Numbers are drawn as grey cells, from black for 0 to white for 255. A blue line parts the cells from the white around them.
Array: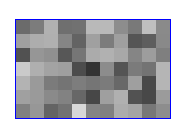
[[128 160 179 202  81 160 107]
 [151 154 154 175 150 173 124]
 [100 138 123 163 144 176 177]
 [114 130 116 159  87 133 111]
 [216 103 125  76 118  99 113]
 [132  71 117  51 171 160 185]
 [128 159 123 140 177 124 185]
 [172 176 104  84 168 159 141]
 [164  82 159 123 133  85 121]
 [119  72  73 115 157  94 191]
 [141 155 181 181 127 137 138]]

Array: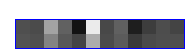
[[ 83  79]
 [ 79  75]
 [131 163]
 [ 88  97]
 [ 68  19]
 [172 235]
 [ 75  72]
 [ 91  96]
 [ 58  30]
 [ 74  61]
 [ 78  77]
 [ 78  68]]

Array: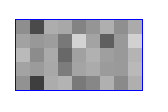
[[146 163 186 162 142]
 [ 62 155 140 152  74]
 [172 168 170 157 173]
 [179 124 104 120 168]
 [121 164 161 211 131]
 [135 171 177 163 149]
 [176 155 159  95 175]
 [138 154 153 153 143]
 [175 185 180 209 171]]

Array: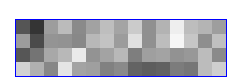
[[210  86 156  85]
 [176 116  75  52]
 [135 168 148 157]
 [229 184 146 187]
 [163 234 136 138]
 [159 147 184 162]
 [129 163 195 190]
 [138 184 156 164]
 [ 99 126 224 203]
 [ 93 159 144 144]
 [ 97 163 189 179]
 [124 146 246 238]
 [118 152 198 189]
 [188 188 142 180]
 [207 138 192 158]]

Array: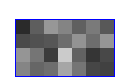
[[133 149  74  42]
 [102 117  81  94]
 [110  59  86 151]
 [166 203 109 132]
 [117  98 147  96]
 [ 70  53 109 122]
 [ 65  72 150  88]]

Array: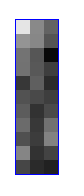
[[ 70 133  80 107  92  82  55 114 115 148 229]
 [ 42  50  60  56  50  73  95  88  86 135 137]
 [ 33  67 130 113  74  62  43  62   9  84  99]]

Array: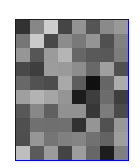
[[190  78  79  88 159 104  73 150 118  50]
 [ 90 150 112 136 179  82  62  86 202 135]
 [155 117 111  96 165  76 156 155  72 205]
 [ 67 128 112 145 149 169 154 181 140  69]
 [157 132  49 145  28  93 141 103 121 147]
 [103 113 149  55  62  16 104  89 148  85]
 [ 29  99  81 124 108 102 159  88  80 138]
 [127 158 152  74  62 172  79 124 129 153]]

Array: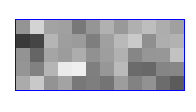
[[171 149 147  57 148]
 [201 129 101  69 212]
 [147 181 165 181 163]
 [163 235 156 158 160]
 [120 239 173 155 120]
 [126 127 145 126 149]
 [116 151 158 160 177]
 [157 186 177 185 153]
 [130 107 134 202 176]
 [146 104 150 143 190]
 [108 133 151 174 173]
 [ 91 135 194 178 160]]
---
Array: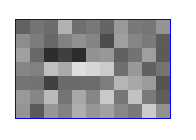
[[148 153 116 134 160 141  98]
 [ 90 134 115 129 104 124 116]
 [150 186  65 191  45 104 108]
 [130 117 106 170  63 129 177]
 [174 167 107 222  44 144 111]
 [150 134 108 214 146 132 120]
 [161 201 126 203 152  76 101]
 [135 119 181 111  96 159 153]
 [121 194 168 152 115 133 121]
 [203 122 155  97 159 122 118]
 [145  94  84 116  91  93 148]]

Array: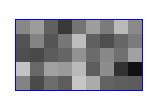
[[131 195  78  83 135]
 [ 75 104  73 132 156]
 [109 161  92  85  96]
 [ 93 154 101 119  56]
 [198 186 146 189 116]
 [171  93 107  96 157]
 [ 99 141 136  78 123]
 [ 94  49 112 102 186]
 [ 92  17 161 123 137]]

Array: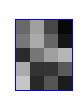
[[198 170  42 119 105]
 [ 40  51 119 170 159]
 [ 85  53 159 102  71]
 [ 27  90 181  21   8]]

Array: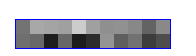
[[111 115]
 [104 168]
 [ 29 164]
 [103 160]
 [ 28 204]
 [ 44 160]
 [148 143]
 [ 95 145]
 [114 136]
 [ 61  99]
 [ 77 137]]

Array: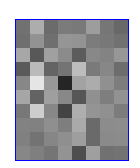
[[135 128 130 120 166 135  90 167 111 113]
 [127 115 129 205  99 229 186  88 146 173]
 [117 134 143 135 159 152 100 160 111 107]
 [147 143 126  67 136  37 116 139 149 123]
 [ 78 158 170 174  86 162 189  92 147 121]
 [159 106 106 148 144 172 122 136 124 157]
 [113 138 140 144 126 144 135 131 120 118]
 [115 139 141 124 146 125 109 151 113 104]]

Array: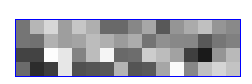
[[107  67 117 117]
 [ 44  67 113 182]
 [ 61 253 177 215]
 [231 231 158 158]
 [ 80 131 164 198]
 [ 85 188 188 175]
 [ 87 245 175 105]
 [180 105 155 105]
 [ 84 109 172 135]
 [ 89 205 115 167]
 [166 188 144  88]
 [250 162 136 149]
 [135  63 135 171]
 [192  26  88 192]
 [213 149 118 149]
 [195 185 128 137]]
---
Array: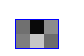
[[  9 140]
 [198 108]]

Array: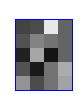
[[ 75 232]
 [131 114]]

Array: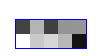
[[180  64]
 [202 214]]

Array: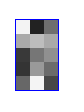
[[ 34 110]
 [189 169]]

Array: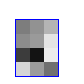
[[146 180]
 [154 228]]

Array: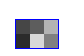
[[ 93 179]
 [216 128]]

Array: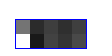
[[43 62]
 [25 66]]
